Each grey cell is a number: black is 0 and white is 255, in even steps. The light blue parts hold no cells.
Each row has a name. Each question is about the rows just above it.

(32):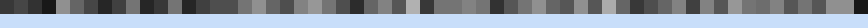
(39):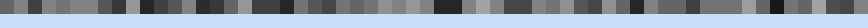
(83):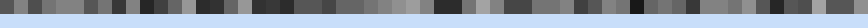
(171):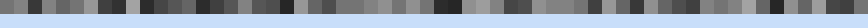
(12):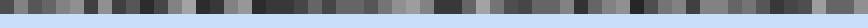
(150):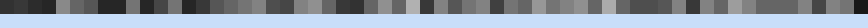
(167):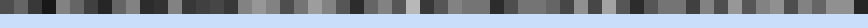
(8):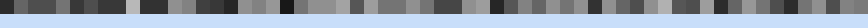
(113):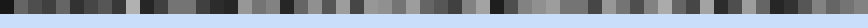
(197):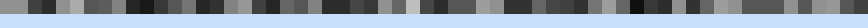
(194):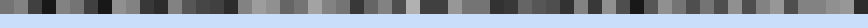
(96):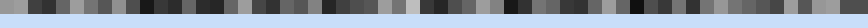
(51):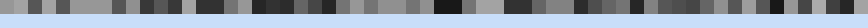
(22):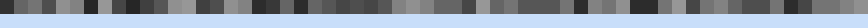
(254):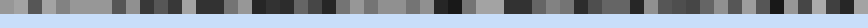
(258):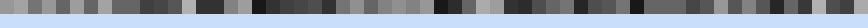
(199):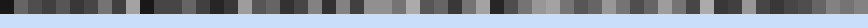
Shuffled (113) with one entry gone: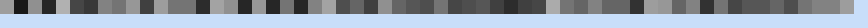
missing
[30]
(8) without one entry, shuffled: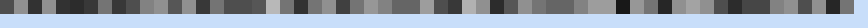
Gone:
[122]
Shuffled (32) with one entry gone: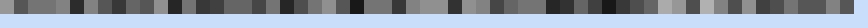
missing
[109]
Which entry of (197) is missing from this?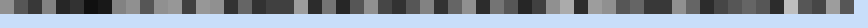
[93]
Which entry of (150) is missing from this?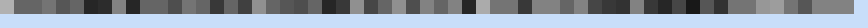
[137]

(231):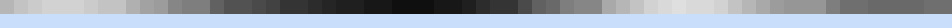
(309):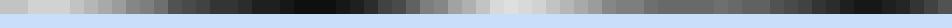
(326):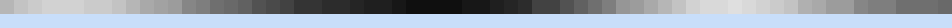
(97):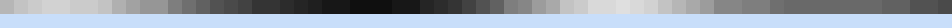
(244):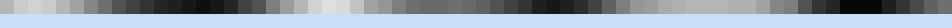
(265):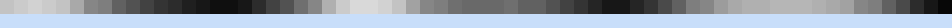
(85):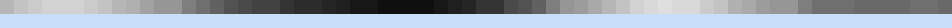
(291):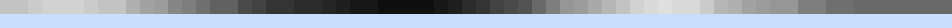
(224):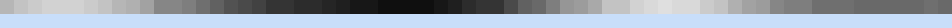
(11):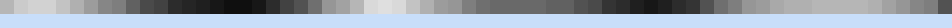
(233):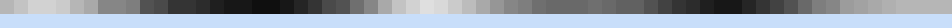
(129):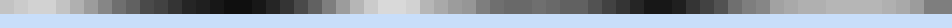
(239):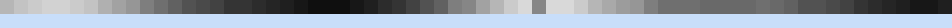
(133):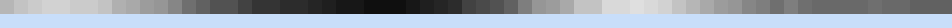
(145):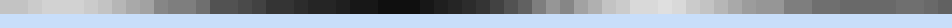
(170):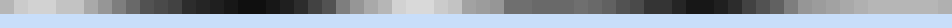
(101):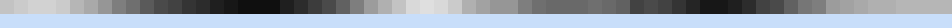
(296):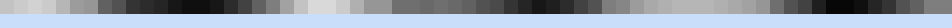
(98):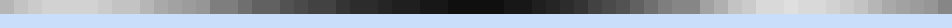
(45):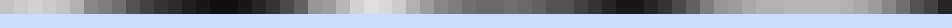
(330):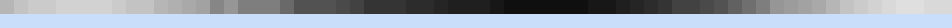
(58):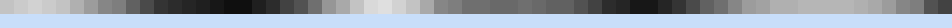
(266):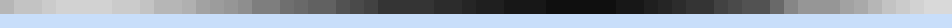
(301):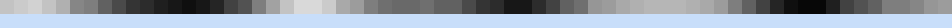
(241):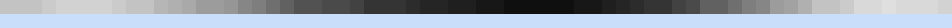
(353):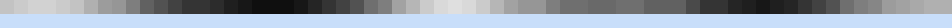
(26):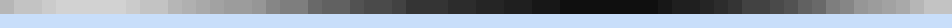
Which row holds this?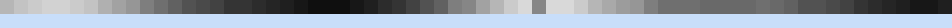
(239)
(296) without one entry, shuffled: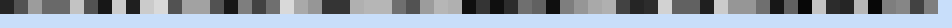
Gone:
[74]
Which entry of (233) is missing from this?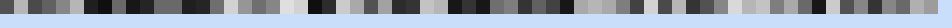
[188]
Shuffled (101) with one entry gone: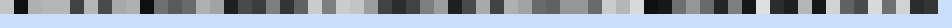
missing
[118]
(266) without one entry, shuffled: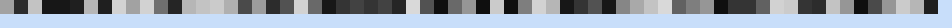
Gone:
[142]
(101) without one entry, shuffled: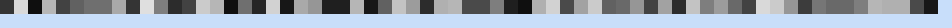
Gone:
[90]
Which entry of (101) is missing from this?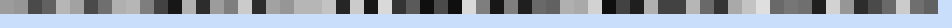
[60]

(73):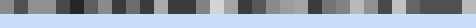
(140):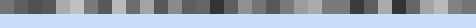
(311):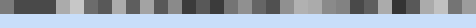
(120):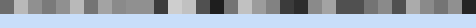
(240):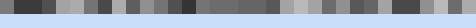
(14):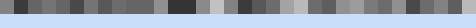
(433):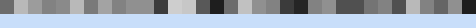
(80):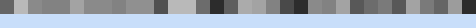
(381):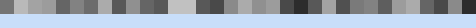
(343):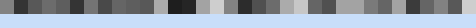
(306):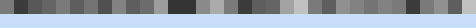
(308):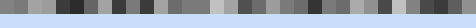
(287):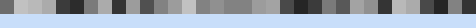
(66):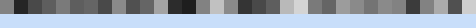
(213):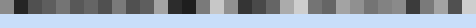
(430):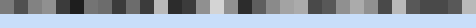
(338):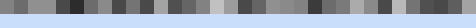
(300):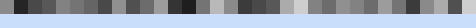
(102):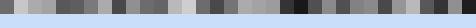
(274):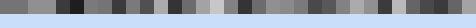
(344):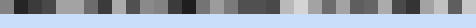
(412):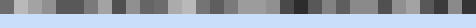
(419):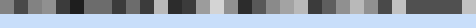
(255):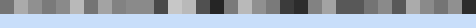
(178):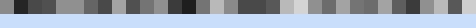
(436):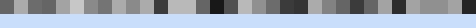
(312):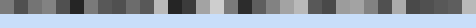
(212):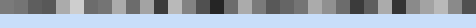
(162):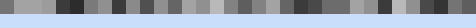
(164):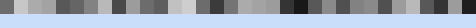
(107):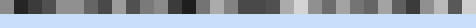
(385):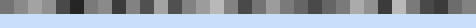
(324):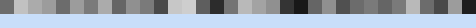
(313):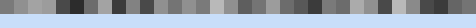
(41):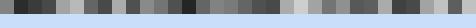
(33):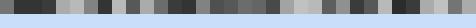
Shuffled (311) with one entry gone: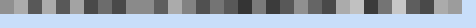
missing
[177]
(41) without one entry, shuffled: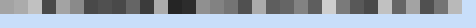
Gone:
[65]
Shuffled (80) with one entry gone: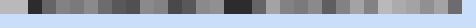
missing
[156]
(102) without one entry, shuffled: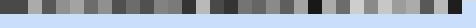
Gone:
[150]

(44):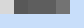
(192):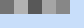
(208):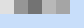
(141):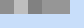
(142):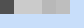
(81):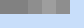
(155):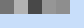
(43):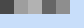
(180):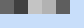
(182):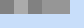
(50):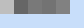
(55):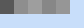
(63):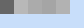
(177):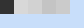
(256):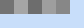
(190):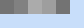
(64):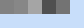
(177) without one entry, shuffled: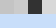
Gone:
[210]
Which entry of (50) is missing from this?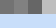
[121]
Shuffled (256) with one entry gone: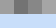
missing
[109]

